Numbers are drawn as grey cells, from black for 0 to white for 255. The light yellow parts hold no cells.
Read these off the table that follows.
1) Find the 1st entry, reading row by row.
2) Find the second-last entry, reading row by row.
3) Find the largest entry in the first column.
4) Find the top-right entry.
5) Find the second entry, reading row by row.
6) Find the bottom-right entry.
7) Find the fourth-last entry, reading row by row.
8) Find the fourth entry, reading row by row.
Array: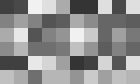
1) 64
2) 192
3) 192
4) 223
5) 73
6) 182
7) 202
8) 223

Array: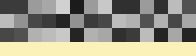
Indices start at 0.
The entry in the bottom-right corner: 36
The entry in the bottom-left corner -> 71
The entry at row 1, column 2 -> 71
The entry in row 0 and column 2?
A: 155
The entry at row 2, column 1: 81
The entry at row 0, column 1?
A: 59
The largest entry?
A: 209
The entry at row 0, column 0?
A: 59
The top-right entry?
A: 81
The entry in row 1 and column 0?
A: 188
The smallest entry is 27
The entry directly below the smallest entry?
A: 146
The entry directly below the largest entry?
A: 36
